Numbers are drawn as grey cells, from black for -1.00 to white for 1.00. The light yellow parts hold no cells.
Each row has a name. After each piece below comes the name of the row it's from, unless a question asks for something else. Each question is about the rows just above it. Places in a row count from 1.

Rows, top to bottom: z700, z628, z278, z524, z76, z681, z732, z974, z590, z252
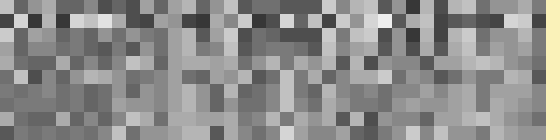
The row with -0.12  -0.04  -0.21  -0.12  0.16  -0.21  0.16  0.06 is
z732
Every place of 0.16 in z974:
10 11 15 17 25 29 31 32 38
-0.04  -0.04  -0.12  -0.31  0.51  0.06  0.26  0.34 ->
z524
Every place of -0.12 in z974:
1 5 8 18 19 23 28
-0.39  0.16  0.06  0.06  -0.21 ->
z590
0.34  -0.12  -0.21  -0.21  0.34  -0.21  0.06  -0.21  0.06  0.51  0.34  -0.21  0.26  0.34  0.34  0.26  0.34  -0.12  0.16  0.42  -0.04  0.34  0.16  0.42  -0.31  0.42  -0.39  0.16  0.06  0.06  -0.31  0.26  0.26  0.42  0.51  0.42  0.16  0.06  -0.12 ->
z76

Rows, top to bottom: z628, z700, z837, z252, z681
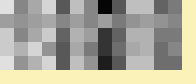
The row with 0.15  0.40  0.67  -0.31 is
z681
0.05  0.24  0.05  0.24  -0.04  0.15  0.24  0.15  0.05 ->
z700

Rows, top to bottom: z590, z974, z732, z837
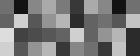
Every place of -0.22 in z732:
5 7
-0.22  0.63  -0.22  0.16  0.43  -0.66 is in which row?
z732
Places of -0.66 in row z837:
10
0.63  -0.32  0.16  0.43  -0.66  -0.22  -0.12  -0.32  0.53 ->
z974

